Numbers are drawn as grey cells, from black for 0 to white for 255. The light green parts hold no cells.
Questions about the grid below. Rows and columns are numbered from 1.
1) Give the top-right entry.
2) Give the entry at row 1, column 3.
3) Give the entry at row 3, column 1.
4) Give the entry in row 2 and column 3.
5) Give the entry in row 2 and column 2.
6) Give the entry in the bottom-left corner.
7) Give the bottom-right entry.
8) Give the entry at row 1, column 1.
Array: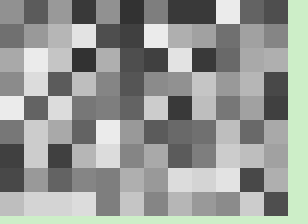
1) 78
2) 153
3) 169
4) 182
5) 153
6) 190
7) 78
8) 145

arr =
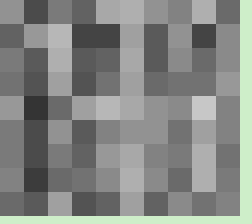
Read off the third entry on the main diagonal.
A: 175
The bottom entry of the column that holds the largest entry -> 114
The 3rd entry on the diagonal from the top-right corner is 138
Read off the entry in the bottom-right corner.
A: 130
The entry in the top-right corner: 106
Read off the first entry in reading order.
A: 146
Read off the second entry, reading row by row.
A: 75
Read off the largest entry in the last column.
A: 152
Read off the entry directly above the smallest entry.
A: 83
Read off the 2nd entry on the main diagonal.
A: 152
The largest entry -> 199
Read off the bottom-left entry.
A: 106
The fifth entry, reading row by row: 168
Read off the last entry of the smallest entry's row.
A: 130
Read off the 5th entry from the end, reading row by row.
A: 160
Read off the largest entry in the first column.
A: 152
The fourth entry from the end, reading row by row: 98
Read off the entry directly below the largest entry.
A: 160
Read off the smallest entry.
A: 52
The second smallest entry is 60
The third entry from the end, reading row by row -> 138

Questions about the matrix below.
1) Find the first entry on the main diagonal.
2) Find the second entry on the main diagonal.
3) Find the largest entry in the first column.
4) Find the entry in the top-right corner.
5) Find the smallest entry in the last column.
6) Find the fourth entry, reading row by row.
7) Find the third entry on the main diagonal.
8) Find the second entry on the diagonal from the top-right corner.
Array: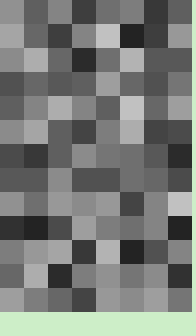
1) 145
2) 103
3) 165
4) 95
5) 35
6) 62
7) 103
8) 62

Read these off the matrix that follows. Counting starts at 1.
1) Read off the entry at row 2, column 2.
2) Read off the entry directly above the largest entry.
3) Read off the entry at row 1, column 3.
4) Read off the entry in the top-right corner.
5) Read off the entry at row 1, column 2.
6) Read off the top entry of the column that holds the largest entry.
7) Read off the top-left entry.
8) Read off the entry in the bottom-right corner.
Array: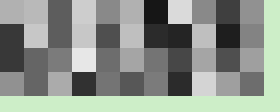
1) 199
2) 199
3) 93
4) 145
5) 185
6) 205
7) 177
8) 109

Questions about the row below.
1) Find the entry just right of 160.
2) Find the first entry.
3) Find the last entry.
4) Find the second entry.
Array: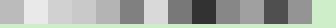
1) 79
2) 187
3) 148
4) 233

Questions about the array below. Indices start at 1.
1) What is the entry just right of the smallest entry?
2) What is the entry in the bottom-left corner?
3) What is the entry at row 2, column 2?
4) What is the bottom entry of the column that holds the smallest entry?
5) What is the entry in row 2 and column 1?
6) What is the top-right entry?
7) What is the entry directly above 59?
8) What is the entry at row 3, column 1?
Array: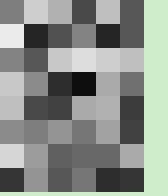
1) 170
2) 53
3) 37
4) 119
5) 236
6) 88
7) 111
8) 132

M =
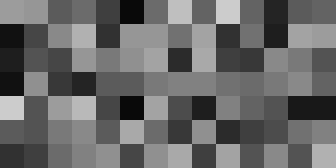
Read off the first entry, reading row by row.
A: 156
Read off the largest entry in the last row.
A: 177
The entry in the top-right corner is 99
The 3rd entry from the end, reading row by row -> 137
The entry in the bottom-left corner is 49
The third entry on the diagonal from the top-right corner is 137
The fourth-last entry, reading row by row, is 83
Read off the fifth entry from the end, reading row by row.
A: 163
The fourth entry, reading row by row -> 107

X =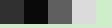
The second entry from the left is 9
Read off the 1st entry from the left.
48
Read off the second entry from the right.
95

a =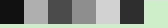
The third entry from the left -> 75
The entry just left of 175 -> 17
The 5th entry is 210

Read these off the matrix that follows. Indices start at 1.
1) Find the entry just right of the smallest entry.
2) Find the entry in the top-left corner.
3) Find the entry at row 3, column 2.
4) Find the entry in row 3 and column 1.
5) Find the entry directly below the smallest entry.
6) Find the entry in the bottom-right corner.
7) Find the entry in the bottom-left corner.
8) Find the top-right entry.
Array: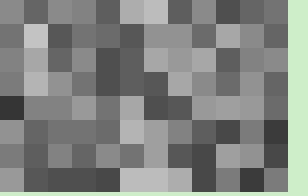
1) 130
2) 138
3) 167
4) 130
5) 146
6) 123
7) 153
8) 115
